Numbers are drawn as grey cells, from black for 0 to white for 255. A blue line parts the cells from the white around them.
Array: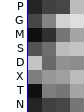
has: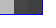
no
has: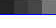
no
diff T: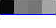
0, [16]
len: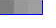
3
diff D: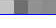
1, [104]

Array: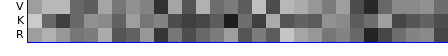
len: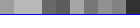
10
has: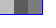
no
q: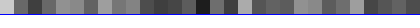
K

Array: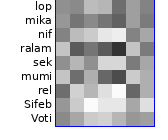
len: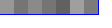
7
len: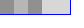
5

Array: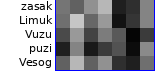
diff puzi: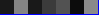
0, [31]
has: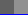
yes
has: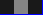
no
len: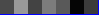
7
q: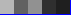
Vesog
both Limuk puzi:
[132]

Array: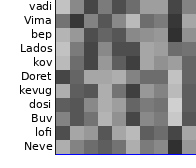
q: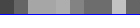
Doret
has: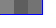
no
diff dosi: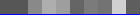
0, [94]
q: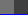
kevug

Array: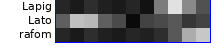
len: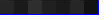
7
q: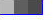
Lato
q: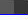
Lato
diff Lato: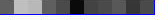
10, [67]

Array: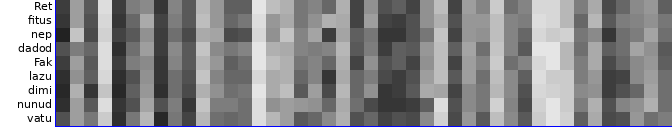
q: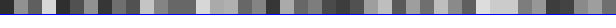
lazu
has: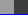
yes

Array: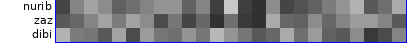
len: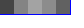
5
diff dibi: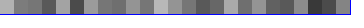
18, [155]
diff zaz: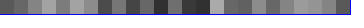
22, [155]
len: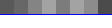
8
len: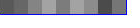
9
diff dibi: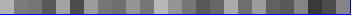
21, [140]

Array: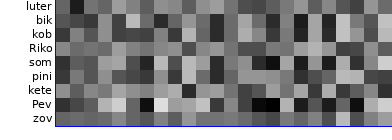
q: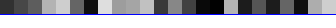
Pev
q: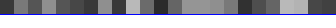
pini
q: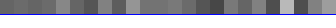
zov
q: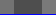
Riko
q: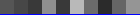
pini
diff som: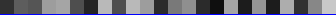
23, [206]
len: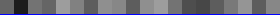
20

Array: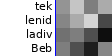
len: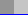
2
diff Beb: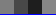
1, [79]
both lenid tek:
[171]
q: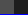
Beb
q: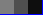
ladiv
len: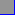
1
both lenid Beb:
[134]

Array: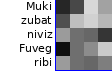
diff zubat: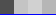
1, [190]
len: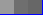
3
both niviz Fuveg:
[111]
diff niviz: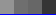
0, [155]
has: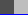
yes
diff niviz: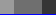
2, [103]
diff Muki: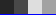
2, [216]

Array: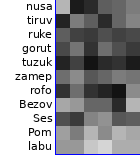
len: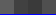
4
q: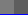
tiruv
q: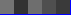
gorut
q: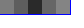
tiruv
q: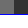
rofo
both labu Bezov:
[152]
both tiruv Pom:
[124]

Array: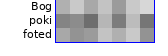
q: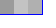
foted
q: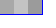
Bog
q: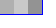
foted

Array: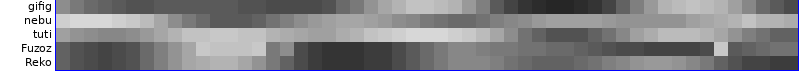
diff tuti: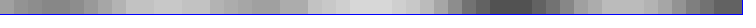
21, [179]
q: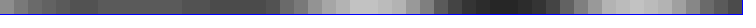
gifig
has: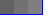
yes
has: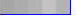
yes
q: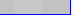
tuti

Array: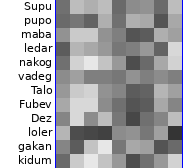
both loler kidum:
[77]
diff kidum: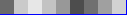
7, [152]
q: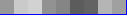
Talo
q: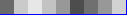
kidum

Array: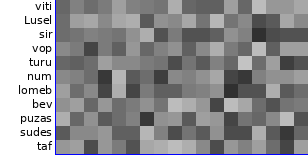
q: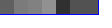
lomeb
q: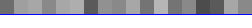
Lusel
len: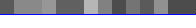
14
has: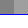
yes
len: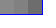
3
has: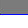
no
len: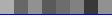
8

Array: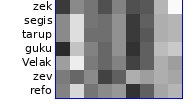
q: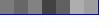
Velak
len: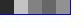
5
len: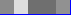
5
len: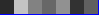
7
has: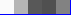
no
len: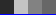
4
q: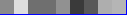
tarup

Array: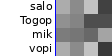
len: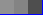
3
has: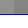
yes
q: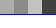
salo
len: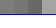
4

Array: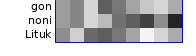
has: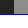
no
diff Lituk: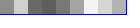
8, [171]
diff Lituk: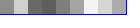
4, [120]
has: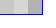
no
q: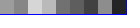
noni

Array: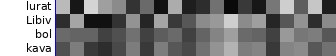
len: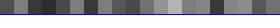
20
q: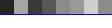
Libiv
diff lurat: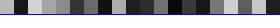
3, [159]
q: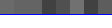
bol
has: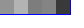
yes
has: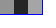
yes

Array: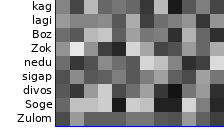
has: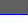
yes
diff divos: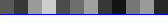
11, [47]
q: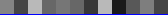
kag

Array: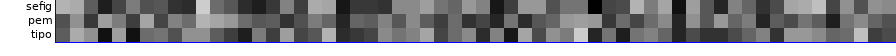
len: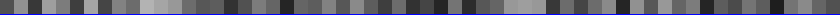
60
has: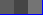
no
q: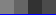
sefig
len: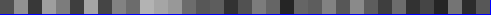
35
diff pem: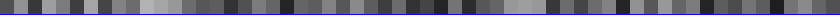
43, [138]

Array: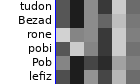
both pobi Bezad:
[86]
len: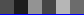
6
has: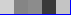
no
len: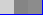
3
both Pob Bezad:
[29]
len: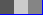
3

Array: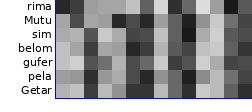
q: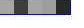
belom
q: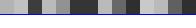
Getar
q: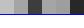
belom

